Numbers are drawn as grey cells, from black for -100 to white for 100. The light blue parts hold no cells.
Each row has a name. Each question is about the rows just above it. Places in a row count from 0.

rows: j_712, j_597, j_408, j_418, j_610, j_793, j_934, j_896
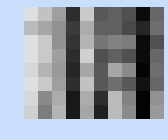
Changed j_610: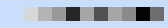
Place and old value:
5, [-31]
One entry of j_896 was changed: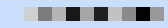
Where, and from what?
6, [47]
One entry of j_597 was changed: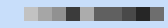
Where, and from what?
0, [47]
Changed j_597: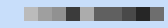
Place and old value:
1, [30]
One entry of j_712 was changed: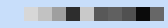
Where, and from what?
0, [75]
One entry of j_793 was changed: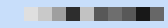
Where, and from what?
8, [-86]
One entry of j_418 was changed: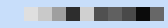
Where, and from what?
7, [-37]

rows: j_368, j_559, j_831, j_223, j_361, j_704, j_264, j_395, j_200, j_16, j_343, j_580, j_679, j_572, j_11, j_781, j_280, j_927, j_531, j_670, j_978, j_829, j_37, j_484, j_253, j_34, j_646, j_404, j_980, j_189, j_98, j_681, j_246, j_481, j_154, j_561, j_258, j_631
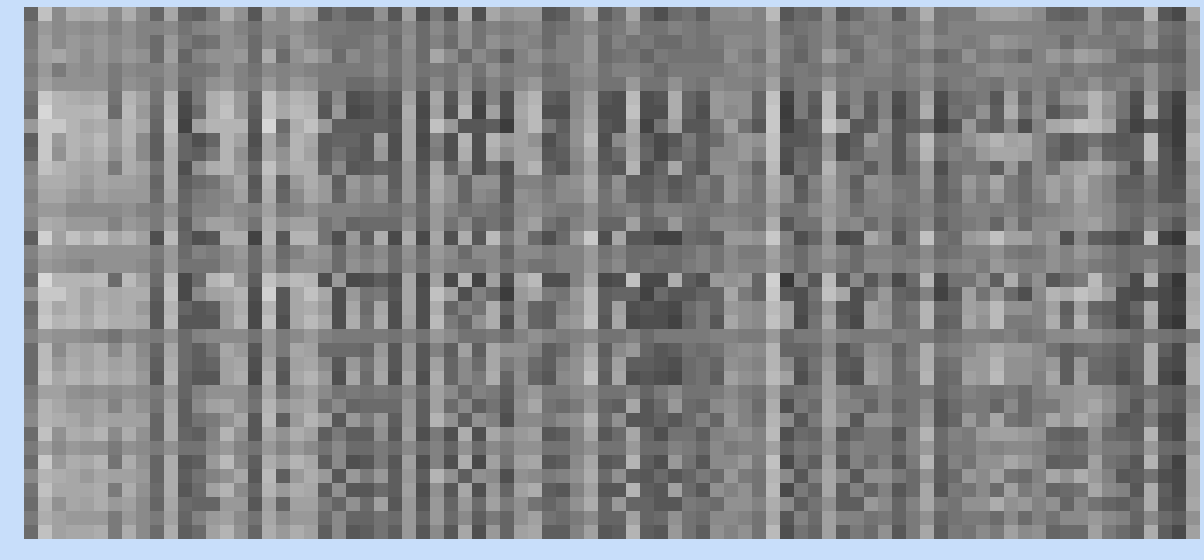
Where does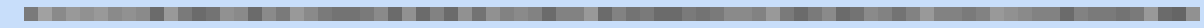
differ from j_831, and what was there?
8, [2]
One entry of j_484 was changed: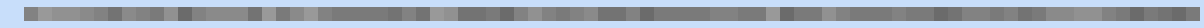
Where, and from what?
30, [8]
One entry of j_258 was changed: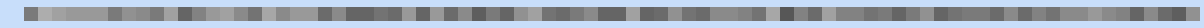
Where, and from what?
7, [20]
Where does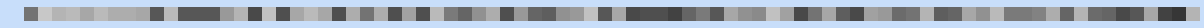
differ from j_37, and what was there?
76, [-10]
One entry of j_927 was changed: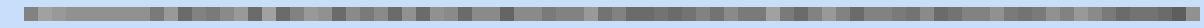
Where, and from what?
29, [20]
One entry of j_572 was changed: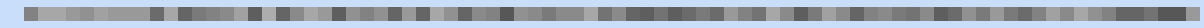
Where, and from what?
22, [-21]
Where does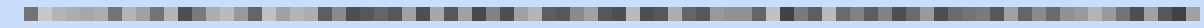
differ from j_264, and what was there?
64, [26]

